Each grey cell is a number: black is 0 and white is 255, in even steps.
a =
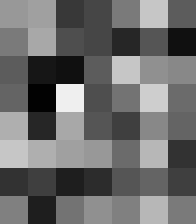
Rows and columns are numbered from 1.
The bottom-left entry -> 128
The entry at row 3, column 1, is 92
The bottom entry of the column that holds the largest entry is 115
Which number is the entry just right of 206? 107
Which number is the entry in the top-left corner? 152
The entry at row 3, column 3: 16
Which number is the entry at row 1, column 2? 160
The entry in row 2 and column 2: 168
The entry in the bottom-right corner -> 122
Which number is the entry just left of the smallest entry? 100
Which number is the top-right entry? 92
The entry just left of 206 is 115
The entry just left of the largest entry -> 2
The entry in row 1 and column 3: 56
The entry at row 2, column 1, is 122
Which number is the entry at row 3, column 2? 22
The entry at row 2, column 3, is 78

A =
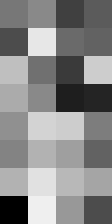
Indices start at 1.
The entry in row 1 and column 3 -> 64
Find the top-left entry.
119
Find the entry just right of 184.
165
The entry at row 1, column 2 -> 137
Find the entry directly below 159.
184
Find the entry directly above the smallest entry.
178
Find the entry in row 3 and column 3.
58
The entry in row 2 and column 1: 76
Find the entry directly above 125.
36
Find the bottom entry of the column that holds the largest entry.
239

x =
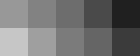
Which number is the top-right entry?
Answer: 32
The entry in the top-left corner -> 152
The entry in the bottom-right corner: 59

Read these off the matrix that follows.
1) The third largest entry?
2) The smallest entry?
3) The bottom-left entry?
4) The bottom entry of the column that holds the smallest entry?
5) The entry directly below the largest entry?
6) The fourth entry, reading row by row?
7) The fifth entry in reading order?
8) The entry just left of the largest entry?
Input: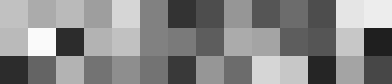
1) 229
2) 31
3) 44
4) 71
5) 100
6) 158
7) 214
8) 186

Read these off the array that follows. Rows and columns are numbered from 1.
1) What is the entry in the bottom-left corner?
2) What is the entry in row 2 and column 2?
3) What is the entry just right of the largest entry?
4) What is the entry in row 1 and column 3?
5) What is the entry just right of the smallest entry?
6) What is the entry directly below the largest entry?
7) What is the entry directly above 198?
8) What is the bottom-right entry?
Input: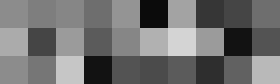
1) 140
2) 69
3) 155
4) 134
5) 163
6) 91
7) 155
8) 185

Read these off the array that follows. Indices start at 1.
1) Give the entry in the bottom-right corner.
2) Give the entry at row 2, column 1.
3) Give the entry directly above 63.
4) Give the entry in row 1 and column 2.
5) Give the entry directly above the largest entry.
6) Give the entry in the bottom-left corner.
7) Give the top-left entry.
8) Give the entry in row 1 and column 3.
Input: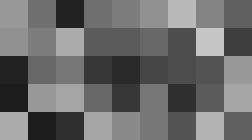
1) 97
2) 145
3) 97
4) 111
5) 131
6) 172
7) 153
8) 34

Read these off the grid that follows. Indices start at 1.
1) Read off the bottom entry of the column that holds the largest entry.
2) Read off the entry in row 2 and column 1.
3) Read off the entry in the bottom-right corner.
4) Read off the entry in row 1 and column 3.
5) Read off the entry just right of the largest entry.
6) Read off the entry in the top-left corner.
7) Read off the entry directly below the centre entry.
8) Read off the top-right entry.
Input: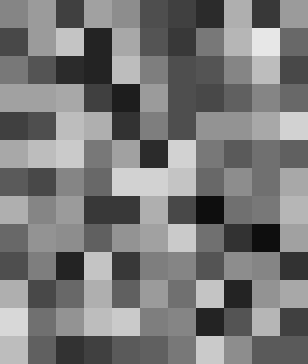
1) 90
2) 72
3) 90
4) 64
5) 104
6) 133
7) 175
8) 155
